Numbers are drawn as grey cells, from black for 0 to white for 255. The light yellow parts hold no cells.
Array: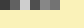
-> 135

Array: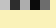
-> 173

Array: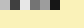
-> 190

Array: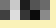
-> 201

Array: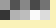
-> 220

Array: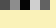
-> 141

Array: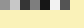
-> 199

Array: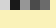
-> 150
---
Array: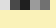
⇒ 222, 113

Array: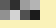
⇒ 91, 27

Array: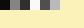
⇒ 11, 185

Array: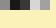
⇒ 140, 161

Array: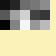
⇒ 16, 186

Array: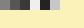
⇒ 129, 199
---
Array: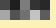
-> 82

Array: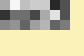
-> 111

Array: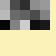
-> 106

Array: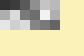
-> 219

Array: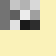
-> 95

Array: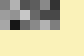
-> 147

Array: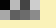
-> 96
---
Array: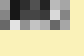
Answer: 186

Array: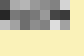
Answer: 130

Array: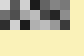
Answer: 132

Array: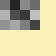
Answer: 137

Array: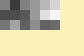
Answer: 184

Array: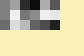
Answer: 173

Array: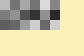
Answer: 218

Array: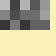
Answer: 87
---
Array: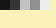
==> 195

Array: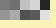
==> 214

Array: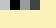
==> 155

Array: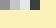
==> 197

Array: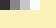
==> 198

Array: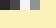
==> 145
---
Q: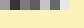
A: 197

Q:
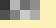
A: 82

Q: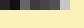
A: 70

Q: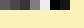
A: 236

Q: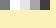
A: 60

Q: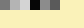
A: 140
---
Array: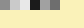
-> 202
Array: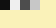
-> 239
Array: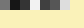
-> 22
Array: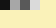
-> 167
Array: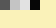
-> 196
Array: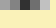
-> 131
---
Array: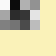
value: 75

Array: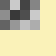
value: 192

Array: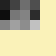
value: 141

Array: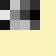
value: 187

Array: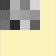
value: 201

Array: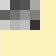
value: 190
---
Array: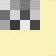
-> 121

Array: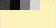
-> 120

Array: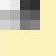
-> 57

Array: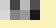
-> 186

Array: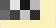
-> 23

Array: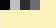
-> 45

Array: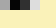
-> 48

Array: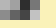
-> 46

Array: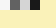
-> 213

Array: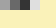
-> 52
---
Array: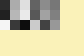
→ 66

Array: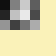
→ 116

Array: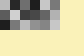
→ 133

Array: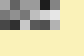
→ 80

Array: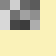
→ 60

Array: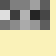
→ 151

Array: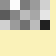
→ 187

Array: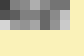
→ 147

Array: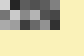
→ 146
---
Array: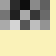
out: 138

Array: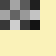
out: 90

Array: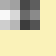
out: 72

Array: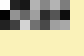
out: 179

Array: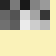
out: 131

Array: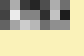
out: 173

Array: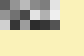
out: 126

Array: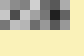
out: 88
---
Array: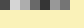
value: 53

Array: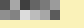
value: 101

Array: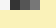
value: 52

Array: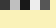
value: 24

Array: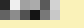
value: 171

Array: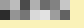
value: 108

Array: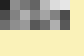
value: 185

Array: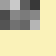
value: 201
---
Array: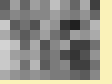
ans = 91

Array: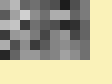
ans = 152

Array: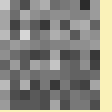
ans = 205

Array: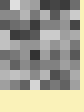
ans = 88

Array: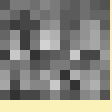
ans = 82

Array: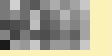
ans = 121
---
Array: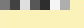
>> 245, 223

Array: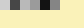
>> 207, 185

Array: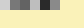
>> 208, 190

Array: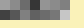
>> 198, 159

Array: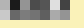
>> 223, 201

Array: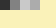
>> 201, 172
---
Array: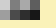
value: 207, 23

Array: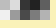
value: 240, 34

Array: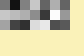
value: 252, 18

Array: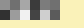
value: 241, 49

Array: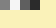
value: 245, 43

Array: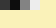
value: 237, 13

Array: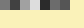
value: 221, 43

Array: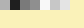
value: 248, 31

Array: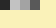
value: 194, 40
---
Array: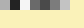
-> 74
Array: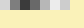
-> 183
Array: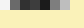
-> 27
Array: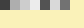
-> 83
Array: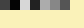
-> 172
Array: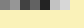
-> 35
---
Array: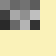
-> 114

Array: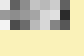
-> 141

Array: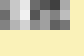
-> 231

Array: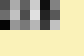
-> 97

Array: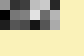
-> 62

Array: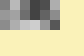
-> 119

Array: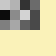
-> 51

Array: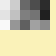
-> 105
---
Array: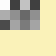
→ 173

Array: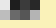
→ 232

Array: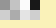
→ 149

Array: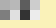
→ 175

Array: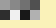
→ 157

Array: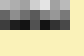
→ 101

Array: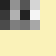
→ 56
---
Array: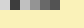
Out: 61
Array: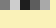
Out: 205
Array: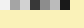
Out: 165
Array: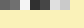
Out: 112
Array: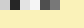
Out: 38
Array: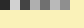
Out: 209
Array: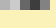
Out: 203
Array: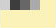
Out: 61
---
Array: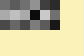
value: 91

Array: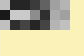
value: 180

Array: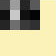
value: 58

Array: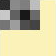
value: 77

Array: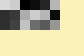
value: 90

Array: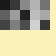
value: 209

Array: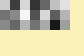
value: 24
